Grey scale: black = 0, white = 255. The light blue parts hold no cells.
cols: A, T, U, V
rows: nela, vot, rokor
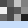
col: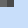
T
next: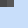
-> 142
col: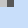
U
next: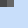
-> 197

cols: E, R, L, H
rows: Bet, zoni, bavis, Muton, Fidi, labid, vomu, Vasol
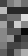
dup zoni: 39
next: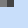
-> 68
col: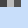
E

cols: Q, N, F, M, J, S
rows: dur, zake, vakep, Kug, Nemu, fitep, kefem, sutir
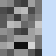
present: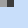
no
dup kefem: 16
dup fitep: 160
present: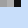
yes

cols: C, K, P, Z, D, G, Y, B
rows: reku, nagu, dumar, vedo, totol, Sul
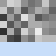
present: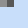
no
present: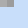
yes
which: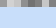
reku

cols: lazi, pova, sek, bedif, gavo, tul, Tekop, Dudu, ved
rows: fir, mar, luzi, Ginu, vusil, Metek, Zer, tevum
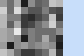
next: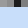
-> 110
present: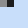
yes

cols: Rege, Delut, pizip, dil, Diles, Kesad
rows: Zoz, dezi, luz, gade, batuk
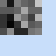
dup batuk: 37
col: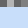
Kesad
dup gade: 51
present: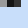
no
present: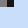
no
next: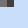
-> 180
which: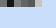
Zoz

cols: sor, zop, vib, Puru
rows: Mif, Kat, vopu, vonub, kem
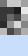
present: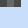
no
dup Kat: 56

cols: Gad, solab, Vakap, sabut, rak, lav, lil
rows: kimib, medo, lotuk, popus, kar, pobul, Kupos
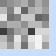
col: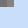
solab
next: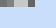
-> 114

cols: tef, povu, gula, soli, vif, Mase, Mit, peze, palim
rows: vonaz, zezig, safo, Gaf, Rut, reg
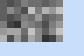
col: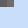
gula
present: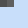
yes

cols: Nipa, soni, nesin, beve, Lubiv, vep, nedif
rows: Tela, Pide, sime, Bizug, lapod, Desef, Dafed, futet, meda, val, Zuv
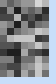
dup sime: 70
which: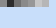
lapod
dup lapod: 138
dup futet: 30
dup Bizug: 125
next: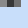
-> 125

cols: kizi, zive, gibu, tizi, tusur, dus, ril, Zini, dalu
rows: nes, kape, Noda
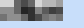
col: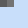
ril
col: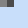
dus
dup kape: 143
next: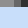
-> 75
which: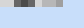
nes
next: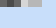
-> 159

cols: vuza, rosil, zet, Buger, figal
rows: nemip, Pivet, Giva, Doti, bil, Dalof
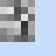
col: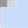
vuza
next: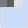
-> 107
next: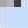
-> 165
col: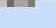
figal
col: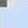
Buger
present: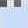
yes

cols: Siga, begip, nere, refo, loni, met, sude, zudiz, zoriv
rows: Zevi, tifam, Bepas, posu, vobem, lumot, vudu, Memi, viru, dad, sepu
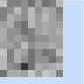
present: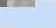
yes
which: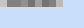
Zevi

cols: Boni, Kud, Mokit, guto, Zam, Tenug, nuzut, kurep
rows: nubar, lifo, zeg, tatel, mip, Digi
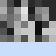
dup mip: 199
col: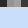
nuzut

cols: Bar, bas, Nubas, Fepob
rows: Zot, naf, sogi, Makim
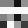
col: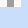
bas
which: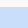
naf
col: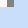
Bar
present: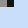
no
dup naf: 249

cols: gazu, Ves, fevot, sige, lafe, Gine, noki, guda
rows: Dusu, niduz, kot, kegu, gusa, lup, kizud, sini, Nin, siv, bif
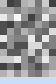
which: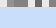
lup
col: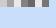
noki
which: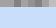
niduz
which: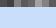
kegu
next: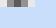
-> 162

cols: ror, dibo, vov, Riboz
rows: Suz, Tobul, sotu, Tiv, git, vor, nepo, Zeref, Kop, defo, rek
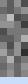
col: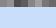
ror
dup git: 119

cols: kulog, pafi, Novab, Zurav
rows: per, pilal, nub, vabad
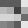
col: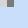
pafi
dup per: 92

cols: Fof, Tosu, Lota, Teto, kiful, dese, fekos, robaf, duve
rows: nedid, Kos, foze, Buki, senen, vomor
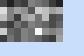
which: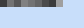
vomor
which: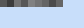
Buki
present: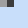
no
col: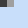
robaf

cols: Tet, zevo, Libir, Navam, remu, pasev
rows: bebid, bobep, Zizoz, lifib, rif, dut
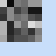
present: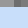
no
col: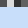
remu

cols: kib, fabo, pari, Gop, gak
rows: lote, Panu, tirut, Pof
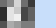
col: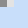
fabo
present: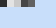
yes

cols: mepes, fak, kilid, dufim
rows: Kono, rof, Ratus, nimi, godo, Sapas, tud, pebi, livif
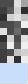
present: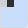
yes
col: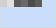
kilid
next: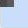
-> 238
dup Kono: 75
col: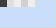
dufim
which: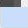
nimi

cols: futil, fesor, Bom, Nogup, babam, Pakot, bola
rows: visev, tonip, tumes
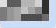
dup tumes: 78
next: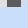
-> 180

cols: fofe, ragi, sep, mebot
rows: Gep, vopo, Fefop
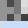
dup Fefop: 148
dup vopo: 148
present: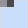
yes
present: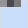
yes
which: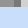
vopo
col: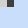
mebot

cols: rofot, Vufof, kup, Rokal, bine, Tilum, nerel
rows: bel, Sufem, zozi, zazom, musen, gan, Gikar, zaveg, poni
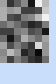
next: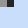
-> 64
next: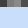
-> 93
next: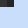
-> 109
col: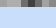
rofot

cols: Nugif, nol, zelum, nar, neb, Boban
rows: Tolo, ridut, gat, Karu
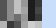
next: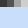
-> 193
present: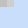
no

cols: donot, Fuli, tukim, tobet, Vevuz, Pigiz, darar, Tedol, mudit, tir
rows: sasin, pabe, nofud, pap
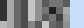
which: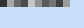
nofud
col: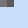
darar
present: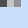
yes
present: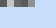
yes
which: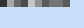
sasin
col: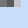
darar

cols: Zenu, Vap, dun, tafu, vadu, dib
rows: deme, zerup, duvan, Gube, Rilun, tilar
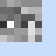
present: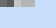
yes
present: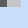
no
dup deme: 139
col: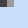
tafu
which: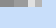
Rilun
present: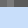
yes

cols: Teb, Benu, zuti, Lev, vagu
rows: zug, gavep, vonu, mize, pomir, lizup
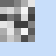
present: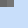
no
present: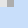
no
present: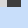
yes
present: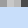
no
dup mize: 62

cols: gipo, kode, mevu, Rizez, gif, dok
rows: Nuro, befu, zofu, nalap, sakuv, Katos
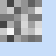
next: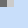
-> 188
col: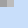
gif
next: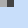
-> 173
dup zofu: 121
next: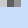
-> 161
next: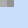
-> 96
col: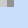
gipo

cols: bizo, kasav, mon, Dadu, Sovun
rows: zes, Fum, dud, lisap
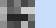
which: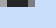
dud
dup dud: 38
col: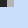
Dadu
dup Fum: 206

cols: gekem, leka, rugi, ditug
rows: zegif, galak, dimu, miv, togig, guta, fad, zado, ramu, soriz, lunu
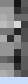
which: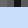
ramu
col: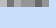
gekem
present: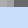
yes
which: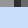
zado
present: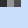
yes
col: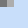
gekem

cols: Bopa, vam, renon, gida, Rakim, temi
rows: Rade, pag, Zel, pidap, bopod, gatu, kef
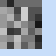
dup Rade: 108
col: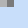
vam

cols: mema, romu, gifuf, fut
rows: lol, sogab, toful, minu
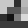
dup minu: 60
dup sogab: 87
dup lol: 200
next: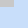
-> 46
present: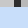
yes

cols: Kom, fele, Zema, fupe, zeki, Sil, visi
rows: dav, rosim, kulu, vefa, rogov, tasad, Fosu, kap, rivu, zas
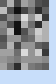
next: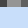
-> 81
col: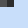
Sil
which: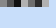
vefa
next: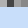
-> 81
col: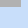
visi

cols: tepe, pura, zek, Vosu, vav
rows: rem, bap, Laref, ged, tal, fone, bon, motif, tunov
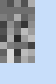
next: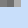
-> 98
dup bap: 111
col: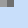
Vosu
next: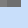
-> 66

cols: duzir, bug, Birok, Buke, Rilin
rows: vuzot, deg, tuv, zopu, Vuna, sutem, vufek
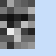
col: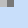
Birok
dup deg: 120
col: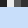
bug
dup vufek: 133
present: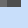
no

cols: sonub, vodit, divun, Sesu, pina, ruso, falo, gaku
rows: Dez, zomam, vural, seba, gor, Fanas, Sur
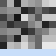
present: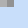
no
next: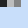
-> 104
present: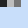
no

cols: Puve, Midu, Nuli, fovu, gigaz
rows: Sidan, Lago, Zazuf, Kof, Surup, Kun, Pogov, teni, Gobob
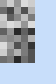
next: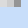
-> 219
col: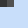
gigaz
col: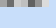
Puve
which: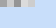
Sidan
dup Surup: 97

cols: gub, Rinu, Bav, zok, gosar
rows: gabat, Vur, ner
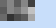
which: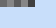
gabat
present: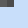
no
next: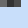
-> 91
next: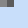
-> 134
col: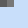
Bav
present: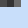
no

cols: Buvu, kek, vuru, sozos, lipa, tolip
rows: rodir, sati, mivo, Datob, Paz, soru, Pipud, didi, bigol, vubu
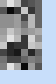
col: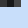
vuru
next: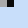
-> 156

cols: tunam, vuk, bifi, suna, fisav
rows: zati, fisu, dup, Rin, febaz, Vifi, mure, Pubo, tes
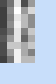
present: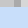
no
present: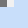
yes
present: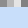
no
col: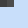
tunam
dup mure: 199
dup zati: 76

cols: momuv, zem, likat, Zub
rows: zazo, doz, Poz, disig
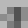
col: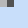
likat
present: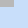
yes
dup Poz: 140
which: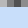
doz
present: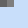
no
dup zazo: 184

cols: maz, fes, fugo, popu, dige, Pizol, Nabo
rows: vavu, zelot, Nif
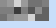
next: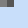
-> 141
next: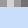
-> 114
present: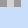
yes
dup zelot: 126
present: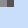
no
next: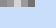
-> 114

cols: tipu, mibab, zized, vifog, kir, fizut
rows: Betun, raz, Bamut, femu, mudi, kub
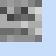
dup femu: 172
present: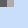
no
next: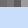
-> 201
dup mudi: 108

